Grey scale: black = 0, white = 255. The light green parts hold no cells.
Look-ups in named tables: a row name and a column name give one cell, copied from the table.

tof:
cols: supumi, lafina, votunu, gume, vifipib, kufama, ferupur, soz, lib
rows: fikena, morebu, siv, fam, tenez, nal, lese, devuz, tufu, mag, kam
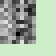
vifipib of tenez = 135
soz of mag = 70
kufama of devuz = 53
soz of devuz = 101
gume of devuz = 143
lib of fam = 63
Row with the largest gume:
mag

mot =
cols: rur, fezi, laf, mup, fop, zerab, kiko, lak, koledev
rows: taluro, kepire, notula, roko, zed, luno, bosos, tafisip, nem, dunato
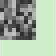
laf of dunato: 161
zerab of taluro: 51
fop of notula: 71
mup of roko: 176
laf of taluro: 140
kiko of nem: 92
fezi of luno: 40
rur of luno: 120
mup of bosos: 69
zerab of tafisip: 95
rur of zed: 190
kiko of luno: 45
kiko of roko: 164
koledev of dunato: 122

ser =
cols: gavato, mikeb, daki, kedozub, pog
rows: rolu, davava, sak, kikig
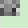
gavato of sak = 76
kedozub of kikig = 78
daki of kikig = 112
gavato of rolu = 122
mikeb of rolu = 156
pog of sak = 214
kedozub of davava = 161

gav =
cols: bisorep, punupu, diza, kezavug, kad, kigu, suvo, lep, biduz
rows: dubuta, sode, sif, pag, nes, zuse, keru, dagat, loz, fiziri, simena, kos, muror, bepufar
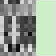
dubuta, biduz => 160
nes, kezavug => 212
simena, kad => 104
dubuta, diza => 54
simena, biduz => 62
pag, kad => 174
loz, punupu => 25
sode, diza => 153
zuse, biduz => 55
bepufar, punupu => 116
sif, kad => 139
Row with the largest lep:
muror

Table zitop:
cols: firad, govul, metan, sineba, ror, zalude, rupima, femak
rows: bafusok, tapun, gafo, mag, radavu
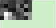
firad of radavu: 30
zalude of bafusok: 82
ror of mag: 51
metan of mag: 195
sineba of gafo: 19
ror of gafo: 88

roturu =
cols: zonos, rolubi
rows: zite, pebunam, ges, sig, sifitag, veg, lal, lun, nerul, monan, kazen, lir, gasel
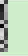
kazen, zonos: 50
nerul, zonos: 217
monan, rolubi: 73
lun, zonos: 197
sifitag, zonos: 50
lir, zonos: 212
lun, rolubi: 75
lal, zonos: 5
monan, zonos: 200
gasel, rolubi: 144
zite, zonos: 210
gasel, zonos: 82
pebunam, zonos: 24
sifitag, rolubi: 161
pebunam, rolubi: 177
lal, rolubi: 188

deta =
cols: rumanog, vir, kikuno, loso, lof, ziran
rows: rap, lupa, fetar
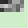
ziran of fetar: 200
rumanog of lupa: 178
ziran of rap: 116
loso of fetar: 144
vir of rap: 42
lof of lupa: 103
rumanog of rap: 47
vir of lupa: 201
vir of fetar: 117
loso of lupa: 139
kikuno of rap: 88
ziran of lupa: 140
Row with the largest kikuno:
lupa

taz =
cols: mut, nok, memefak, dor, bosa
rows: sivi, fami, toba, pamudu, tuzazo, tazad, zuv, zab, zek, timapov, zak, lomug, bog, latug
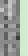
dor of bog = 150
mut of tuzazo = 138
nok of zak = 138
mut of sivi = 144
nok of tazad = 138
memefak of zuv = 158
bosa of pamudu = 120
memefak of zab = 138
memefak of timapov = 159
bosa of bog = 124
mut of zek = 142
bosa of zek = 103
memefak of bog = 167
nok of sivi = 103
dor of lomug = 111
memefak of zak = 138

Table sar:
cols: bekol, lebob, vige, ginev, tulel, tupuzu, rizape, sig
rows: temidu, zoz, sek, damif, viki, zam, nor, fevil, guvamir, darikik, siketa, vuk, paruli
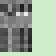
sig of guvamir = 47
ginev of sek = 71
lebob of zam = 135
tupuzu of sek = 35
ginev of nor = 146
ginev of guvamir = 95
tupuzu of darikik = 60
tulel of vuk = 122
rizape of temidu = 119
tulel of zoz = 107
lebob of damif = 110
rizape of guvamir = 104
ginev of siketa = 100
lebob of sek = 65
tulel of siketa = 101
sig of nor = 167
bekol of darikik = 87
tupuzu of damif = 159
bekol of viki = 120
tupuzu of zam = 140
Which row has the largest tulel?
damif

